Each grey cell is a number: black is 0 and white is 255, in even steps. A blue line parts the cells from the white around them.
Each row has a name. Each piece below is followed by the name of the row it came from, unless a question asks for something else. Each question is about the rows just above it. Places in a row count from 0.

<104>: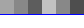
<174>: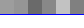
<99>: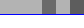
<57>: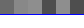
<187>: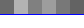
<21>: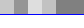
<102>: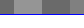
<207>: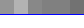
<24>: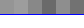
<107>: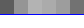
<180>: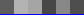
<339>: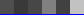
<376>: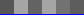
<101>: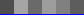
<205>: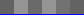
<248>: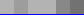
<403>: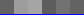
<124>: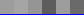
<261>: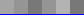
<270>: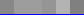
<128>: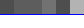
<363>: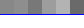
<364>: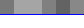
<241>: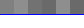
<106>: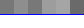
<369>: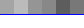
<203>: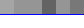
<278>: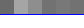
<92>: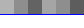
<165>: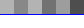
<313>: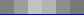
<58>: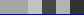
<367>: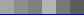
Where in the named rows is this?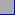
<107>, 3
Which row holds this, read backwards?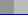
<369>
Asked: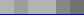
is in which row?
<248>
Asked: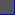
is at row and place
<376>, 0
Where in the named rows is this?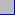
<369>, 1

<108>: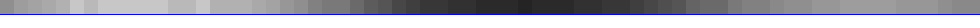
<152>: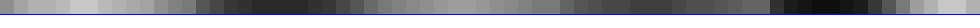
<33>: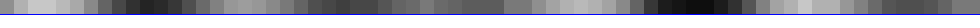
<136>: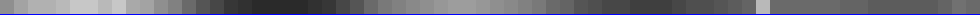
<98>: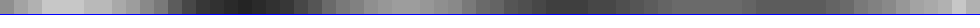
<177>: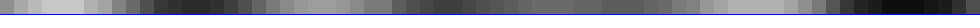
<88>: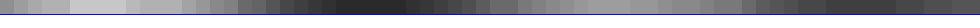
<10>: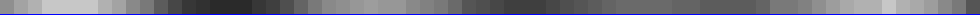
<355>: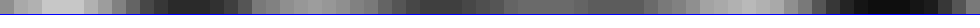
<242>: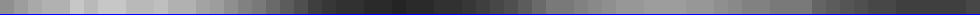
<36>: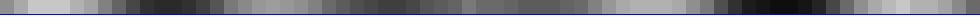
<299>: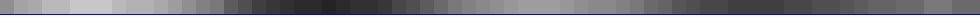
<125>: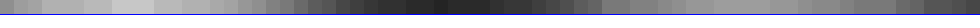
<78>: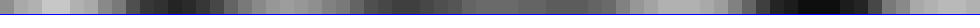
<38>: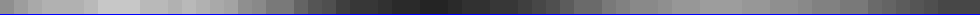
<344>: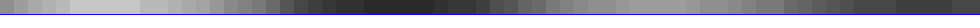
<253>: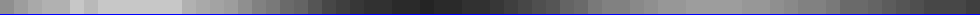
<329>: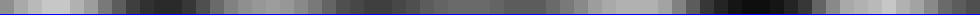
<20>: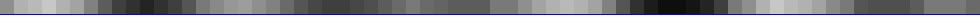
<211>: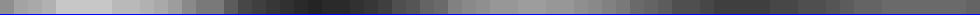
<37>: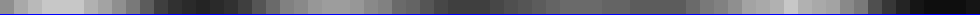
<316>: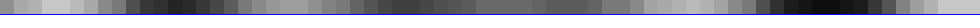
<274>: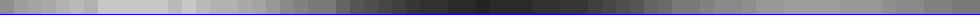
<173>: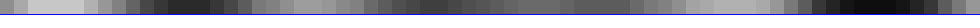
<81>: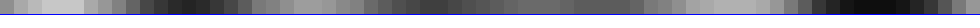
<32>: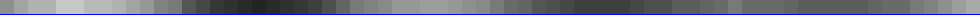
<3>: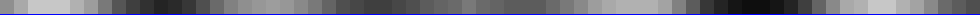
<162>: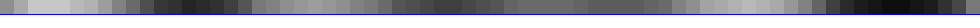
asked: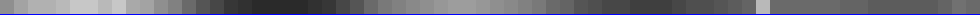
<136>
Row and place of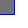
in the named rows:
<136>, 68
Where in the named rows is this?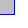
<242>, 11

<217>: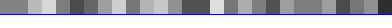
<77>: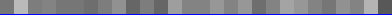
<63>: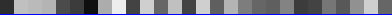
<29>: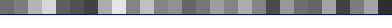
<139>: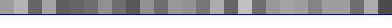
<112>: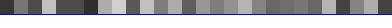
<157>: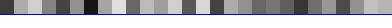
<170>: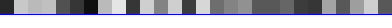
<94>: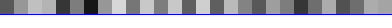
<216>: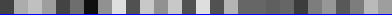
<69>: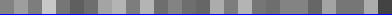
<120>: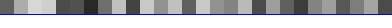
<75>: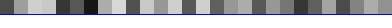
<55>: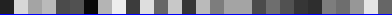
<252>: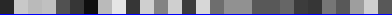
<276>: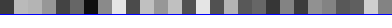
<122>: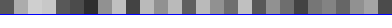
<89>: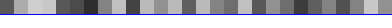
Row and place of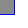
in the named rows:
<276>, 7
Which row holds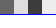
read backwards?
<55>
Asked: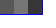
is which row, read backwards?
<252>
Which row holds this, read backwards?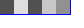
<216>

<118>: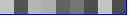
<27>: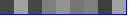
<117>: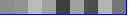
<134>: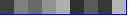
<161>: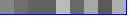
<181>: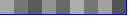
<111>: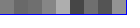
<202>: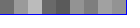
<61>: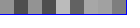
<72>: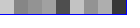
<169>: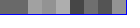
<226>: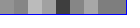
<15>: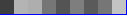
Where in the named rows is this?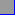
<202>, 1
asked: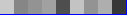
<72>
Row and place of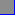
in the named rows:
<117>, 0

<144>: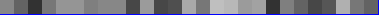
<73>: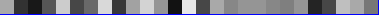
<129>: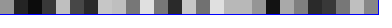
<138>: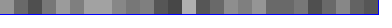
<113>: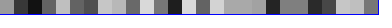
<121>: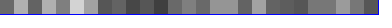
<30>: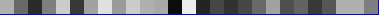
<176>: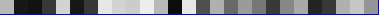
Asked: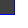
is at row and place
<121>, 11
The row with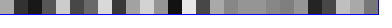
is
<73>
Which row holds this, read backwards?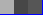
<138>
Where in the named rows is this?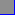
<138>, 16
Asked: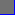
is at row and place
<129>, 14
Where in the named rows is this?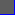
<121>, 20

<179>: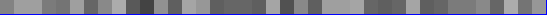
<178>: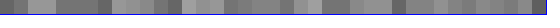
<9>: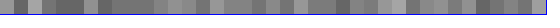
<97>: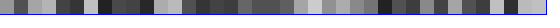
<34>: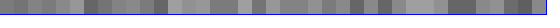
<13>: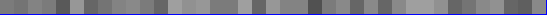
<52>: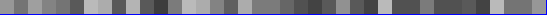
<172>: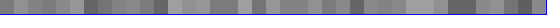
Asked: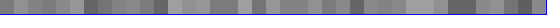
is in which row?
<172>
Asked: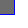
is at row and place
<34>, 36
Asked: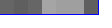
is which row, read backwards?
<179>
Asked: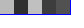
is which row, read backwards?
<97>
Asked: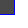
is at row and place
<97>, 8

